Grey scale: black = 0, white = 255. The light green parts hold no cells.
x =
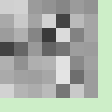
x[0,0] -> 208
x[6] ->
[210, 180, 172, 186, 118, 201, 156]
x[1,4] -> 67
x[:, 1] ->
[210, 201, 176, 102, 145, 161, 180]
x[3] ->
[66, 102, 153, 99, 116, 158, 156]
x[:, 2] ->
[155, 164, 133, 153, 175, 159, 172]
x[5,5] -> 110
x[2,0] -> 156
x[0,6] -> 146
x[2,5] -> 130
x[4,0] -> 176

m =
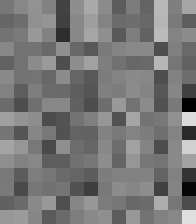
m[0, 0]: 119
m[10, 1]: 150
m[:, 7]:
[139, 131, 143, 122, 126, 124, 128, 110, 151, 130, 136, 141, 125, 120, 124, 143]
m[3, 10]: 137
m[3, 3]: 105
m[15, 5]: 126
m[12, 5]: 101
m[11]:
[143, 130, 135, 94, 94, 113, 119, 141, 100, 150, 119, 116, 137, 162]
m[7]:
[107, 78, 112, 135, 136, 97, 77, 110, 153, 114, 140, 82, 121, 0]
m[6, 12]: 134
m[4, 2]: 139
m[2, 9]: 126
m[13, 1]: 74
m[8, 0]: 159
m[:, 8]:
[92, 107, 89, 132, 113, 131, 125, 153, 82, 121, 109, 100, 129, 140, 118, 92]
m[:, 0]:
[119, 102, 115, 136, 98, 137, 129, 107, 159, 117, 164, 143, 120, 122, 97, 152]
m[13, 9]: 134
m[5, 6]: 88
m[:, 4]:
[66, 64, 45, 143, 78, 140, 106, 136, 83, 82, 143, 94, 106, 117, 79, 106]
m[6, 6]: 85
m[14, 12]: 119
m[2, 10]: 98
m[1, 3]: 148
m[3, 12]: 128
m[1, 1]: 110
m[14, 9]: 104
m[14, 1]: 106
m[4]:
[98, 114, 139, 154, 78, 141, 161, 126, 113, 103, 105, 183, 118, 98]
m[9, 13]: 41

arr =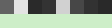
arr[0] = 98
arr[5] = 71
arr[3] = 51

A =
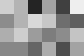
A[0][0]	207
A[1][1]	179
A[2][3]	125
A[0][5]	238
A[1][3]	199
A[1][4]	110

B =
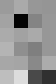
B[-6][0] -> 155
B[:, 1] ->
[170, 4, 162, 143, 165, 220]
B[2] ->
[171, 162, 170, 151]
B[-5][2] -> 132
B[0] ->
[155, 170, 151, 149]
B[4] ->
[167, 165, 137, 172]

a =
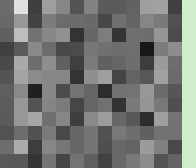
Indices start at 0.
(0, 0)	107
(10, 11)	129
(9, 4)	73
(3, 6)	118
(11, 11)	84
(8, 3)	112
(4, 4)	96
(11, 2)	52
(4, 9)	110
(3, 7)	112
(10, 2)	61
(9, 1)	109
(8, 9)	88
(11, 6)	94
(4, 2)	109
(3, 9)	111
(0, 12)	64
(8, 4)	134
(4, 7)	96
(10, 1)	171
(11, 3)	117
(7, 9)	122
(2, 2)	114
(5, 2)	139
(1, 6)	105
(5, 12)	107
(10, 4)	118
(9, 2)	81
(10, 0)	109
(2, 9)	111
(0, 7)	91
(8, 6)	138
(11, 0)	89
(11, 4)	69
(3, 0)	64

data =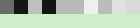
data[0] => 107
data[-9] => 22
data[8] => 225
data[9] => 217
